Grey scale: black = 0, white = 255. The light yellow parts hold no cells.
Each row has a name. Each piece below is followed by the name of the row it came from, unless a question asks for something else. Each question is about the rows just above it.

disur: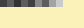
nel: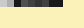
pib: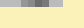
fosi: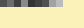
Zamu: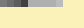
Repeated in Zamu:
[175]
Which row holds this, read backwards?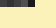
nel
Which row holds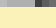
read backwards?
Zamu
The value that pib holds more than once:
[187]
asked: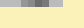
pib
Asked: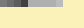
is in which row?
Zamu
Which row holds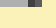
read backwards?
Zamu

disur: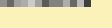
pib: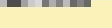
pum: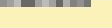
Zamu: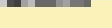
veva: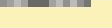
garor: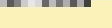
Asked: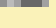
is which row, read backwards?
veva
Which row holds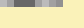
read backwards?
veva
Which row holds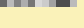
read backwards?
pib

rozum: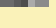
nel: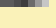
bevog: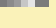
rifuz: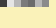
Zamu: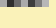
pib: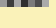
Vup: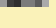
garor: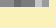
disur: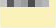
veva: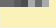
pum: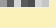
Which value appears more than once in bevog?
[123]
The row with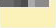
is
rozum
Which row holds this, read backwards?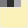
pib
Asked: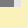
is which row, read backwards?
bevog
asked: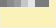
bevog

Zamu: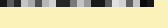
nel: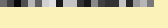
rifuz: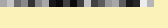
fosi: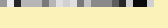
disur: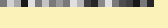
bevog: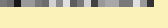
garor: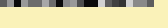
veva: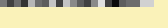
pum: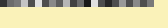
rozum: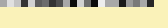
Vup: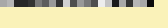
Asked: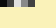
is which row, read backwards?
veva
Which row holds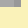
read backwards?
bevog
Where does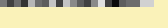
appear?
veva
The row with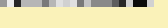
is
fosi
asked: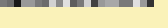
bevog

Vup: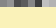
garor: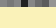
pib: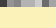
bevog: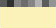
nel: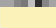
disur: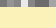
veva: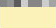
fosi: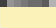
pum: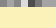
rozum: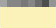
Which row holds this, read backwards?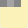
pum
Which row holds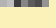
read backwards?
Vup
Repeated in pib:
[179]
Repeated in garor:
[134]
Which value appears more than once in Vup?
[134]
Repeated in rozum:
[134]

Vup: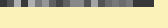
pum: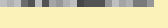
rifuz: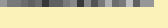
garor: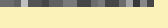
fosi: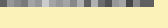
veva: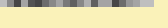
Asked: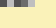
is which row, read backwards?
pum
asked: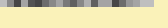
veva
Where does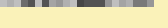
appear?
pum
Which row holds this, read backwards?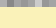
fosi

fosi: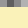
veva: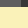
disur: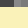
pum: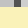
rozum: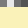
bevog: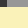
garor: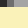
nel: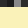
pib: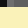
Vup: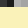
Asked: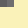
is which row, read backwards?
pib
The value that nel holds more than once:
[43]
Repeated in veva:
[95]
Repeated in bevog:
[151]
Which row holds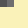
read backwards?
rozum

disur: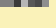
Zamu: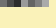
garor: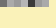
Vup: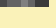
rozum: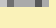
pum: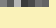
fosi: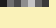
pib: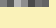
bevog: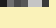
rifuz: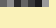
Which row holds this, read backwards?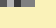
disur
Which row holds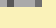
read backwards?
rozum
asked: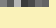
pum
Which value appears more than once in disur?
[128]
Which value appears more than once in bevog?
[197]
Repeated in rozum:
[170]

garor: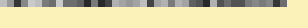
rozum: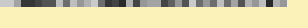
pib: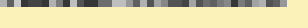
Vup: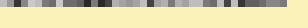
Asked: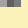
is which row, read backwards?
pib
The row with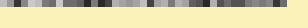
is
garor

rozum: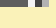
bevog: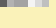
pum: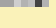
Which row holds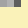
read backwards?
bevog
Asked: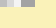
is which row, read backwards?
bevog
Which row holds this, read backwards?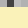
pum
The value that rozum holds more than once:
[94]
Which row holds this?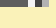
rozum
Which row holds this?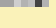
pum

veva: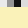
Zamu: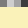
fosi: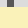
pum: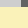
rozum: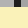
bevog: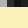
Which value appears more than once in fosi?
[220]
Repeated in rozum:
[178]
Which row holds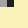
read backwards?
rozum
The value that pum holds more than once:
[206]

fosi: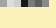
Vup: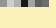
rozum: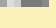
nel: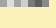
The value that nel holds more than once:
[163]
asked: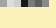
fosi
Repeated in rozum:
[122]
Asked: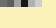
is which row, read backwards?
Vup

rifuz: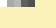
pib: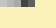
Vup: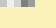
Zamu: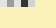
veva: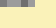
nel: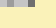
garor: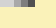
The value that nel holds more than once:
[197]
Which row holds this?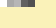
rifuz
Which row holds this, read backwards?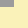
veva
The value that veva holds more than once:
[156]

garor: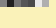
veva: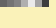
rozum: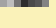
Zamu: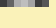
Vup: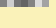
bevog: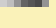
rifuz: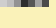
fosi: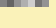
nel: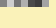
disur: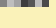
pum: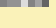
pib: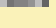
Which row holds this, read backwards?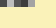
disur
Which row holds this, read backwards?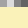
Vup
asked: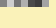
nel
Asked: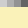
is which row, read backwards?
fosi

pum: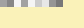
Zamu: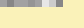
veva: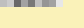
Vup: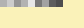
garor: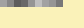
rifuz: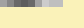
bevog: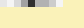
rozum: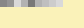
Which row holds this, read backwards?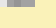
Zamu
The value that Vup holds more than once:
[178]
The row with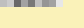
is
veva

